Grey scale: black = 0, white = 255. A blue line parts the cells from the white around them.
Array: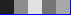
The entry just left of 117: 226
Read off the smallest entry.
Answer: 32
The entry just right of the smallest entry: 140

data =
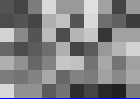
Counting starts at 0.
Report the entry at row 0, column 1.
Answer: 68
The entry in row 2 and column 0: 211
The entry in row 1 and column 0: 76
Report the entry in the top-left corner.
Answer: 84
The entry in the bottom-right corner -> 124
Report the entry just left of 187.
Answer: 84
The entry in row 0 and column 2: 124
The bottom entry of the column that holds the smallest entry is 32
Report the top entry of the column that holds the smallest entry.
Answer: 68
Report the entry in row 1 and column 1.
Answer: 84
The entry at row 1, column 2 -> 68
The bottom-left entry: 217

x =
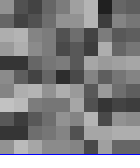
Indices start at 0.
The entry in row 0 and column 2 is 67
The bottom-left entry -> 146
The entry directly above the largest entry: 132
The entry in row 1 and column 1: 67
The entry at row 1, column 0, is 102
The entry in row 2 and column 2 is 132
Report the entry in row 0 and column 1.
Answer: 81
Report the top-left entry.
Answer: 146
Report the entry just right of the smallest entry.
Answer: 102
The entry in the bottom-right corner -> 102
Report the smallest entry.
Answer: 32
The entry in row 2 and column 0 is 174
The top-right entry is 94
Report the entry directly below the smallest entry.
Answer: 61
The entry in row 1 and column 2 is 81

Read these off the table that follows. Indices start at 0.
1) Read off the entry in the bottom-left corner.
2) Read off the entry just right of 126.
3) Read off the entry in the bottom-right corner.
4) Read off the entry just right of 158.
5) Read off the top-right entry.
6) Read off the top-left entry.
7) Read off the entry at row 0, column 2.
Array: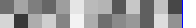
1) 213
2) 102
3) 146
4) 229
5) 71
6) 110
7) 126

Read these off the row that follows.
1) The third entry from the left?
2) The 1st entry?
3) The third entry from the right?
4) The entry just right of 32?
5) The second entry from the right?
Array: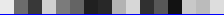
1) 56
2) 234
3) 200
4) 40
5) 187

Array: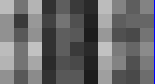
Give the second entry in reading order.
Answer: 116
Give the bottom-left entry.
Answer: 145
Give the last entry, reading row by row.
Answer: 109
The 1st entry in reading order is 188
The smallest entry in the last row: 28
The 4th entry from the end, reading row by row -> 159
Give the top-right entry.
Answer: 131
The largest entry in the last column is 139
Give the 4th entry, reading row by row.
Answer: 50
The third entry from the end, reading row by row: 80

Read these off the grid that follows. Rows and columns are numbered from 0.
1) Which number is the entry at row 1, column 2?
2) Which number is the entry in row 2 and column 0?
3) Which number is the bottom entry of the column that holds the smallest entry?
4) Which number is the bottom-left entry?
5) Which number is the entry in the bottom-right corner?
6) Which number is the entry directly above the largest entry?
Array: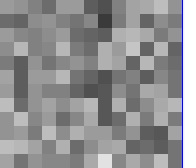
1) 141
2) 155
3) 226
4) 163
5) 116
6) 163
